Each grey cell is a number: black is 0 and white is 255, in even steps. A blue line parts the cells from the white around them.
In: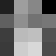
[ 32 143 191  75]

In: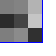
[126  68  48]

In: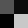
[ 84 200]

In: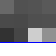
[104  73 206]

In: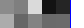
[139 102]

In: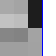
[169 189 163]
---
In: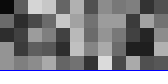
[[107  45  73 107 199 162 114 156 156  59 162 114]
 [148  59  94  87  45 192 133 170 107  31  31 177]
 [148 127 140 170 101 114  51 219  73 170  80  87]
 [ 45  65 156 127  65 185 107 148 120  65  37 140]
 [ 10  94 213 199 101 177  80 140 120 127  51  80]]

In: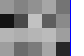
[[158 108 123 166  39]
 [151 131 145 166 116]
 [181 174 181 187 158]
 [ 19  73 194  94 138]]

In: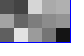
[[163 102 125 140 148]
 [ 95 227 155 117  20]
 [ 79  67 214 170 176]]

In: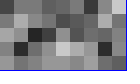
[[166 144  37  64 144  83 110 102 130]
 [130  44 110 144 201 173 151  44 136]
 [ 70 122 122  95 102 122  57 136 201]
 [151 116 130 151 151 136 159 110  95]
 [122 173 136 116  77  89 102 173 116]]

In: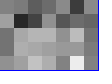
[[160  39  67 145  86 108 101]
 [130 123  93 108 138  60 138]
 [115 174 168 160 153 153 123]
 [115 168 181 181 145 188 115]
 [145 160 194 174 130 237 130]]

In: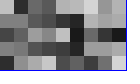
[[128 120  83  69  61  37 157 157 171]
 [128 128  89  76  53  37 179 163 171]
 [192  45 105  89 179 185 212 150 179]
 [ 69  97 157 135 192  25 105  53  25]
 [ 45 143 171 199  76  97  61 112 212]]

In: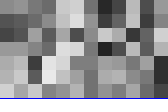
[[172 186  61 227 214 126 126 160 153 120 160  47]
 [179 201  91 233 193 160 114 172 179 139 120  47]
 [ 83  91 107 139 193 221 147  61  99 193  61 132]
 [139 147 120 107 201 208 114  40  69 186  77 153]
 [153 153 132 107 221 214 120  34  77 186  91 179]
 [ 69  83 160  91 166  77 139 201 172  55  99 208]
 [208 166 201 132 147 179 114 147 126 166 107  69]]

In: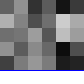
[[ 98 145  50  92  20  58]
 [176 131  78 111 204 170]
 [145  92 138 104  13  78]
 [ 64 123 151 123  28  35]
 [111 117 157  86 190 157]]

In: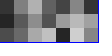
[[ 37  89 141  82 155 185 161]
 [ 76 105 169 192  37 207 134]
 [ 52 128 177  97  68 134  52]]
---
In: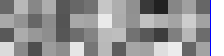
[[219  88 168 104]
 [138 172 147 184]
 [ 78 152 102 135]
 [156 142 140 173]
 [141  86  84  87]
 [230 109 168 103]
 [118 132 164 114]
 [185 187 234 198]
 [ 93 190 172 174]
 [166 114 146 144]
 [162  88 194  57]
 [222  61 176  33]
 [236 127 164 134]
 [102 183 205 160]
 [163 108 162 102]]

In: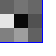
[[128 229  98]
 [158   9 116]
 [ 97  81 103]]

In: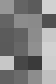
[[ 97 199  90  91 100 151]
 [107  71 103  98 140 100]
 [141  58 144 140 138  91]
 [191 206 209 200  79 209]]

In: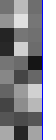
[[169  85  68 100 135 117  40  36 147 114]
 [ 37  75 141 155  69 107 208 118 225 187]
 [164  85 184 209 103  21 108 112 118 110]]

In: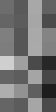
[[101 174 100 207 125 127 101 109]
 [ 92 146  93 159  86  86  92  89]
 [166  95 165  74 170 169 166 168]
 [ 74  29  71  39 129 132  75  98]]

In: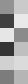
[[124 209  52 230  64 146]
 [181 219 191 139 233 202]]
